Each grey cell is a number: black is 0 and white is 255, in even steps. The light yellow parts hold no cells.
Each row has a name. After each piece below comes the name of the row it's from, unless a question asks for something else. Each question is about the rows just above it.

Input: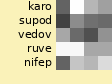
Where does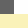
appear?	karo
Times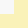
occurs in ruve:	2
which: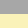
ruve

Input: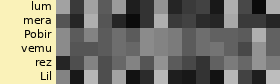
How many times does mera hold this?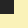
4
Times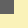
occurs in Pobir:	3

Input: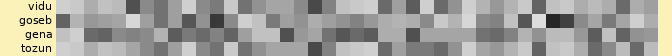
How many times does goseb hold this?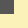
2
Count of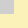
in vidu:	5
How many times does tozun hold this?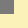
2
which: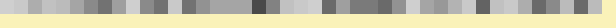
tozun

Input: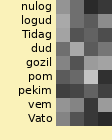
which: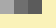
logud
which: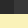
nulog

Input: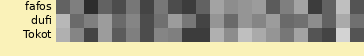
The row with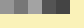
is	Tokot
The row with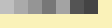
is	Tokot

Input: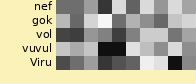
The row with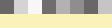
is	gok
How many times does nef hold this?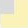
3
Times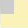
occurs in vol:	2
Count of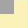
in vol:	1
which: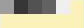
Viru
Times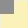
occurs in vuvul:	2
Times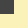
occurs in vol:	1

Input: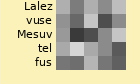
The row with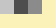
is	vuse
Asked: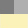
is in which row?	Lalez
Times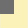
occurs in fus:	1
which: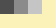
Mesuv
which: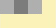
Lalez

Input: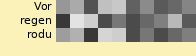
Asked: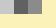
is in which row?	Vor
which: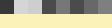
rodu

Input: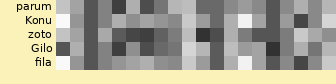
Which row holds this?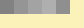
fila
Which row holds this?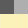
fila
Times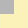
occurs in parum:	2

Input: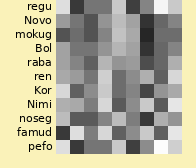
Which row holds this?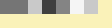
regu
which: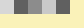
famud
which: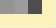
raba
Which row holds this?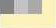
mokug
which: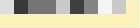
regu
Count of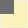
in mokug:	3

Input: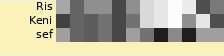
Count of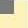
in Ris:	1
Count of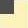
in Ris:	1
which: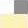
Keni
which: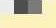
Ris
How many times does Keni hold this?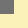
2
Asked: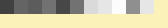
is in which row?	Keni
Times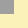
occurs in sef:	4

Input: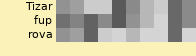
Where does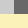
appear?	Tizar
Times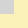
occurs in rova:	4
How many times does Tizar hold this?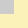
3
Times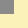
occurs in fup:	2
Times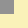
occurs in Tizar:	1
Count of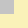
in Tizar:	0

